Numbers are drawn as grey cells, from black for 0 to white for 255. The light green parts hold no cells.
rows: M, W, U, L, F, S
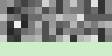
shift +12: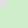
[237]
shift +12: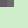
[107 120]
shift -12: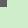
[83]

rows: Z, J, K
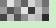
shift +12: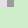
[238 168]
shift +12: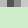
[197  96 153 213]
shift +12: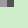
[168  96]
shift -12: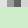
[214 144  87 201]
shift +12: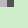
[197  96]
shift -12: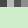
[ 59 173  72 129]

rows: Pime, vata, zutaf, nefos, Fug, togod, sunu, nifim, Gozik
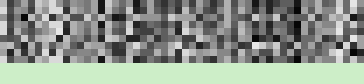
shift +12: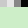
[214 242 147  18]
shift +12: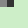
[147  63]

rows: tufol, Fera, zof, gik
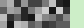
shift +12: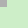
[188]
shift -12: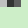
[179  39  81]
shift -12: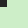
[25]
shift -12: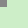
[123]
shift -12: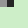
[137  25]
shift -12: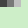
[ 54 108 179]

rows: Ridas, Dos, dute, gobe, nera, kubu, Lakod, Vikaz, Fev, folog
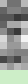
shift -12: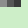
[129  74  45]
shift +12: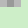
[196 165 196]

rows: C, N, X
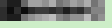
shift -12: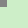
[120]
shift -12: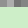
[133 161 104 120]

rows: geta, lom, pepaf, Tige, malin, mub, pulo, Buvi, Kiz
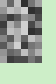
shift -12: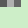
[ 77 164  90]
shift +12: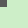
[101]
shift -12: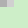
[164 196]
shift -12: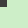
[49]

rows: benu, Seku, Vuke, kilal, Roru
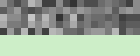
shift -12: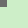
[96]
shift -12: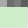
[157  96 111  81]
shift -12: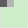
[ 81 170]
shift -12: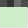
[65 39 96 65]
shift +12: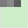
[135 151 105]
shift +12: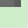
[120 120 105]
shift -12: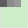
[ 81 127 141]

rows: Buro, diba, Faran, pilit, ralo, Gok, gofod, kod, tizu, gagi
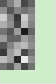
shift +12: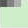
[ 99 143 185]
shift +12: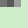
[127  99 170]

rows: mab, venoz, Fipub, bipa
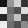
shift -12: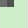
[98 68]
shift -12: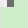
[225  98]
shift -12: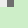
[225  98]
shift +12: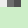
[249 122  92]
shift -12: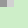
[140 197]

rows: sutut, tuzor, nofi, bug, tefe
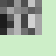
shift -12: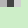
[169  56 197]
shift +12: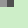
[162  92]
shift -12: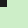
[16]
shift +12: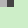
[193  80]
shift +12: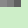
[149 137 108]

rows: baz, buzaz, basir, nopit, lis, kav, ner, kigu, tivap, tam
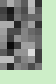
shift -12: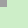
[148]
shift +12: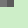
[130 103]

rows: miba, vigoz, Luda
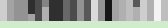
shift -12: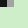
[ 10 151]
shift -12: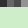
[ 35  91  63 135]
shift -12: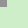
[135]
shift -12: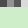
[ 63 135  76 206]

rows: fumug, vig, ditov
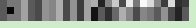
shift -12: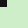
[7]
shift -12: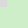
[206]

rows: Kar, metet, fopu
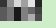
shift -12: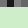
[104  13 116  90]
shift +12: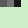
[102 128  37]
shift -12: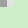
[148 215]

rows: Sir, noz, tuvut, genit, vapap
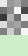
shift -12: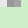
[221 141 153]
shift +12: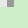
[245 165]
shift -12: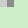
[193 128]

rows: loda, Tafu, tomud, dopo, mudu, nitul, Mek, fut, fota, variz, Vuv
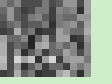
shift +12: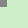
[146]
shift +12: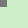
[133]
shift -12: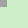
[149]
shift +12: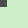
[88]
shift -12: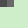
[64 93]
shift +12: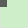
[104]

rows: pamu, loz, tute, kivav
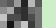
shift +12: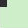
[59]
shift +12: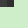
[72 59]

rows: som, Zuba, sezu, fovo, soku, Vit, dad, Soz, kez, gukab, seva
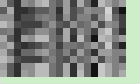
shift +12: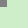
[141]
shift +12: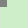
[141]
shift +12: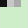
[ 31 211 182]
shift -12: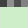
[ 52 131  66 117]

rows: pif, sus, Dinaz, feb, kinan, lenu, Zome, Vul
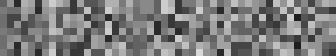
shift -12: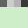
[ 86 192 165  44]
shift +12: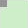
[161]
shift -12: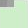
[137 150]
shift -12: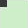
[44]
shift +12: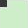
[68]
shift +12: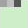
[174 204  97]

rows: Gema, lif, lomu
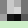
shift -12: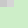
[189 201]
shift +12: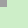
[172]

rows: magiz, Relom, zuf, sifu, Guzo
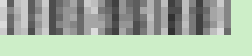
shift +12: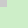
[215]
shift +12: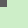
[105]
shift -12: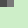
[ 65 109]
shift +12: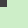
[76]
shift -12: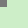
[109]
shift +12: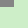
[145 145]

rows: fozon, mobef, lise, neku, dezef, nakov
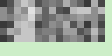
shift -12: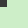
[45]
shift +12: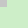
[210]

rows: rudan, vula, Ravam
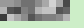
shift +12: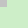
[207]
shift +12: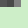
[ 97  85 140]
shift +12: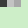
[ 71 207 180]
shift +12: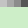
[207 180 152  97]

